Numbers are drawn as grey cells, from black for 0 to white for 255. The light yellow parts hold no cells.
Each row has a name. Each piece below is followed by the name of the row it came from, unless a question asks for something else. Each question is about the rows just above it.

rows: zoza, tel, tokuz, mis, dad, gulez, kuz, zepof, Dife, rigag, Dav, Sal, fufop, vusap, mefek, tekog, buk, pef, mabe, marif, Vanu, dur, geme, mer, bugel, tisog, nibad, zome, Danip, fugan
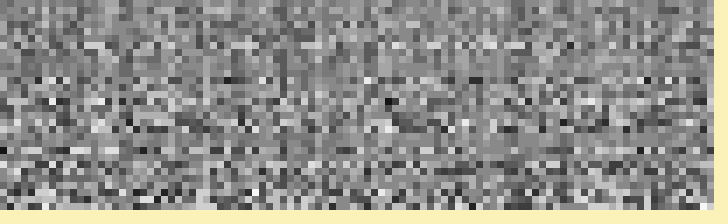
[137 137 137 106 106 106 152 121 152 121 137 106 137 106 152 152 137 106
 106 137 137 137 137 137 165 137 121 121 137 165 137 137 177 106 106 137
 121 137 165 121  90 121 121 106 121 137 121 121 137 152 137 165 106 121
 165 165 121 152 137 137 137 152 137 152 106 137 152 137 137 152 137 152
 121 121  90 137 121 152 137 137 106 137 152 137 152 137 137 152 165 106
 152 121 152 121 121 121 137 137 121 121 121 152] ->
Dav
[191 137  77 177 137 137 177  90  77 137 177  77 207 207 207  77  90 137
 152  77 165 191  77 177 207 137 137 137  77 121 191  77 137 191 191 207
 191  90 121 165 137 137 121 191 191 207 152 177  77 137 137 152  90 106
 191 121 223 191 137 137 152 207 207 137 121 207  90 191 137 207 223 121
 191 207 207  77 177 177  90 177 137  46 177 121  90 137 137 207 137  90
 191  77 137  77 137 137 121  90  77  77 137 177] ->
kuz
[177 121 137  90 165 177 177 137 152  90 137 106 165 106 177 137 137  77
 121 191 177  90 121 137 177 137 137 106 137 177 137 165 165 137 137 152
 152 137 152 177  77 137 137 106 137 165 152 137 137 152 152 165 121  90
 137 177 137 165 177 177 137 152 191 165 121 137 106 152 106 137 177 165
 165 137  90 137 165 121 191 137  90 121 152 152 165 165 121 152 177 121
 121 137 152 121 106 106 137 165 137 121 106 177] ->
fufop
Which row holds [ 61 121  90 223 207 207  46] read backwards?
zome
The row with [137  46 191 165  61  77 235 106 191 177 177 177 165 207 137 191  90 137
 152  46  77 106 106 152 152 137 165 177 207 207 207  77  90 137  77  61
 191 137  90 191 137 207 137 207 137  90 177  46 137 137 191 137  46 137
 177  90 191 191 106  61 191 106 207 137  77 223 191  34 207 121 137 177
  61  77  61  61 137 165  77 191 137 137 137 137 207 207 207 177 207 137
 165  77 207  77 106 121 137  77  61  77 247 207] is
fugan
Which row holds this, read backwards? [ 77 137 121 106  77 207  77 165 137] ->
fugan

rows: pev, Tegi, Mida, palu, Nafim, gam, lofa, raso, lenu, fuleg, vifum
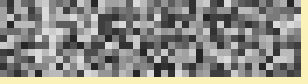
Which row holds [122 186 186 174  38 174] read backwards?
vifum
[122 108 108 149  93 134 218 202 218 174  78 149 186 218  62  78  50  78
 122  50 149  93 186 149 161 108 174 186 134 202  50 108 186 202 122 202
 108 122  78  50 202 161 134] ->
Nafim

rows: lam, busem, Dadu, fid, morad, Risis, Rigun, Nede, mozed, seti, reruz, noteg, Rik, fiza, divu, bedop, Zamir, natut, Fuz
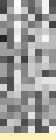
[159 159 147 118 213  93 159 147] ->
Nede
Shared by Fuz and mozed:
[93]
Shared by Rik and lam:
[77]

